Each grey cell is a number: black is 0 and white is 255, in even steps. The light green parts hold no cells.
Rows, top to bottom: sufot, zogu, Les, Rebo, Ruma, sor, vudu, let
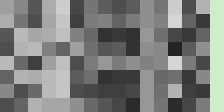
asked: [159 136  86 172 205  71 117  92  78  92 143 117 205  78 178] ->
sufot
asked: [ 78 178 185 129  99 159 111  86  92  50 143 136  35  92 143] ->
Rebo
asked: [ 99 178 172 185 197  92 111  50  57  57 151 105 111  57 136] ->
sor

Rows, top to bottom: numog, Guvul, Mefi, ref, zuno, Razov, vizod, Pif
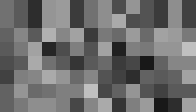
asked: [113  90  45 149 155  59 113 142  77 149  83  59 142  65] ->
numog
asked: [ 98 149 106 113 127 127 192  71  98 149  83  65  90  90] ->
vizod
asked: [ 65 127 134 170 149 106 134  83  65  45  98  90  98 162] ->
Razov

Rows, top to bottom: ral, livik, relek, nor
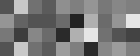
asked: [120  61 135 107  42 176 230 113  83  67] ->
relek
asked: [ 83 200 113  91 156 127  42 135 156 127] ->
nor
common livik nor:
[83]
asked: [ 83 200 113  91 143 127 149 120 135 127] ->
ral

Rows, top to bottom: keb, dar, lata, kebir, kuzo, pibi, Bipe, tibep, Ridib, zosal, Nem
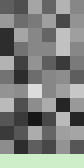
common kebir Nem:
[45]
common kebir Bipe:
[135]
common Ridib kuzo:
[58]
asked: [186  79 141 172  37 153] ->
tibep
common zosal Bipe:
[159]
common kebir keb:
[135]
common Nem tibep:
[141]

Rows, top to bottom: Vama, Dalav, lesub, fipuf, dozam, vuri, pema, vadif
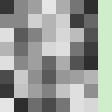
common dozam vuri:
[159]
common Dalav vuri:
[180]
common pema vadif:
[223]
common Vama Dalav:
[136]
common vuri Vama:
[159]

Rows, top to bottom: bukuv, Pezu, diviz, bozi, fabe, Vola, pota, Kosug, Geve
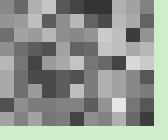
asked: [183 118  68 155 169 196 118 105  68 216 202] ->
fabe
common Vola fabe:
[169]
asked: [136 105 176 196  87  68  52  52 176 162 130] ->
bukuv

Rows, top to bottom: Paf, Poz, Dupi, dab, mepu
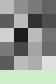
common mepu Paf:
[187]
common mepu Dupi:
[187]

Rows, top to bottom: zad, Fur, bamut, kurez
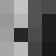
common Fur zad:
[82]
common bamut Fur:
[31]

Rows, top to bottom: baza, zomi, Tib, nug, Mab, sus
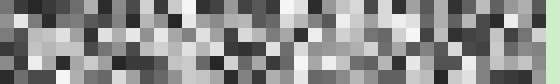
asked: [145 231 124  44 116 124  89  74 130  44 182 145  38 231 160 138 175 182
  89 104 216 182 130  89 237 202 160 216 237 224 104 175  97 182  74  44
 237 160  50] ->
zomi
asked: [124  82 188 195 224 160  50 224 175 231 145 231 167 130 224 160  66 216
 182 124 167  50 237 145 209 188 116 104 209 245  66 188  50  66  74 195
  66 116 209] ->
Tib

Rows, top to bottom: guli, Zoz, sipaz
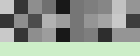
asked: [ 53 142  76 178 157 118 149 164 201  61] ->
Zoz
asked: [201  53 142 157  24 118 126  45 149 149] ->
sipaz

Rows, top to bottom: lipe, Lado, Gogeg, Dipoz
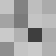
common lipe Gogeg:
[171]
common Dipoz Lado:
[196]
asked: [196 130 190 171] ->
lipe
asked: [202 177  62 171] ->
Gogeg
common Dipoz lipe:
[196]

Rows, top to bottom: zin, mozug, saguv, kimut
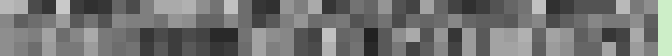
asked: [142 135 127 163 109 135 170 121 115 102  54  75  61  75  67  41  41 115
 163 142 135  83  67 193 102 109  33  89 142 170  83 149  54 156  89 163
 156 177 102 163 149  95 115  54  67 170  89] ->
saguv
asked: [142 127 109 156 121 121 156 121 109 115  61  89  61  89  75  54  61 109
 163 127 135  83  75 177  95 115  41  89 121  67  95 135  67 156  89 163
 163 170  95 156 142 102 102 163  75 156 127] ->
kimut

